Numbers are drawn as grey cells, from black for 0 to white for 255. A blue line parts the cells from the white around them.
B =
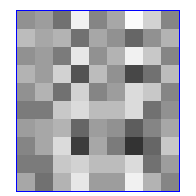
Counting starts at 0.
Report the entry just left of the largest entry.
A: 167
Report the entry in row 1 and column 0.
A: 188
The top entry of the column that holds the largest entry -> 251
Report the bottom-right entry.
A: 133
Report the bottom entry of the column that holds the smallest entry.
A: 241
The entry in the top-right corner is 133
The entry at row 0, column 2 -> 113
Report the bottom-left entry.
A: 167
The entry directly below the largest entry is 102
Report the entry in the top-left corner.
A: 145
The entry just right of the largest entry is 210
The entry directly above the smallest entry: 93
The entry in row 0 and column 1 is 157
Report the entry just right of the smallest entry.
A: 102
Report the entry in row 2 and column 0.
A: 145
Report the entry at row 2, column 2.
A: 123
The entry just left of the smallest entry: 123
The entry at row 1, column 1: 167

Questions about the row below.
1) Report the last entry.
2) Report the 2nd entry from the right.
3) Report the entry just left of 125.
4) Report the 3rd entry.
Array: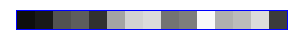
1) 59
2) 219
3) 115
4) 82

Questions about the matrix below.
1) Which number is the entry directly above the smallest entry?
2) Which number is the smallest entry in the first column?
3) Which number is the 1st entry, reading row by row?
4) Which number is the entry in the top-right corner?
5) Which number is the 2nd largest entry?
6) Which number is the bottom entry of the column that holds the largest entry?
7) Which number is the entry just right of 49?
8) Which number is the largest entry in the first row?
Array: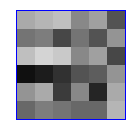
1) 191
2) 16
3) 170
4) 83
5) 201
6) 125
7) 83
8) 191

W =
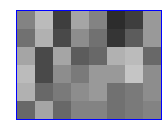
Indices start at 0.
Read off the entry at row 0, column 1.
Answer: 187
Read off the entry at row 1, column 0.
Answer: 113
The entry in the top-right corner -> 153
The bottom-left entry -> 104
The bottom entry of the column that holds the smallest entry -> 113
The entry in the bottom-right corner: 131
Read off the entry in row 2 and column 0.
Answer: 165
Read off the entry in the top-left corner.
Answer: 131
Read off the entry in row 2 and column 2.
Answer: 165
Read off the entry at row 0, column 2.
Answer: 62
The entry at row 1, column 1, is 177
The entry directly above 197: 187
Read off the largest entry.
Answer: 197
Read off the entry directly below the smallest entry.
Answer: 53

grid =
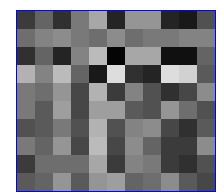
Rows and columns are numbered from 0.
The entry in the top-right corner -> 81
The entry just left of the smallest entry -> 187
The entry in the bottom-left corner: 90
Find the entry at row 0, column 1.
100
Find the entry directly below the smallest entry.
221
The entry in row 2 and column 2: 36
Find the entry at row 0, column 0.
59
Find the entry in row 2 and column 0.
48
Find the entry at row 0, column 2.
48
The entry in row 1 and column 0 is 110
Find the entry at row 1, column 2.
140
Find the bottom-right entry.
71
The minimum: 5
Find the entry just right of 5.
167

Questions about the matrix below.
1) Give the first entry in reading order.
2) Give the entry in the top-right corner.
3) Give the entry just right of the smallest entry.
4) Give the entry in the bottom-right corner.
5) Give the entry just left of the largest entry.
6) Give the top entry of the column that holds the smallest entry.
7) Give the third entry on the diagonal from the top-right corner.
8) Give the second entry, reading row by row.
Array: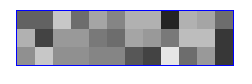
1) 98
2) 109
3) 177
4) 55
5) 67
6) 36
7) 109
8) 98

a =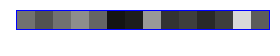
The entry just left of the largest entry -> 62
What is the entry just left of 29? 20
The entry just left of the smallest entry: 101
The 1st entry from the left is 113

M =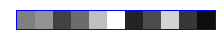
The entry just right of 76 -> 212
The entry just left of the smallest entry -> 55

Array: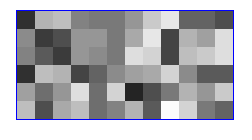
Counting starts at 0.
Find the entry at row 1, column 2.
78
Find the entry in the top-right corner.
78
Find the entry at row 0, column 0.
48
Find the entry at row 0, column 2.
190
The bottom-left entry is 190
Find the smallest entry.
36
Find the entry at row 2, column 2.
59
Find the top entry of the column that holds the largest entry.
231
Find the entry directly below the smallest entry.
179
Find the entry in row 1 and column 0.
139
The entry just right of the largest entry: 211
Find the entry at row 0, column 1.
179
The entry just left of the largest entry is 90
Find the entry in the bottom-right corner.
99
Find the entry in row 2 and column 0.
130
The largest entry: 252
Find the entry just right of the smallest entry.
78
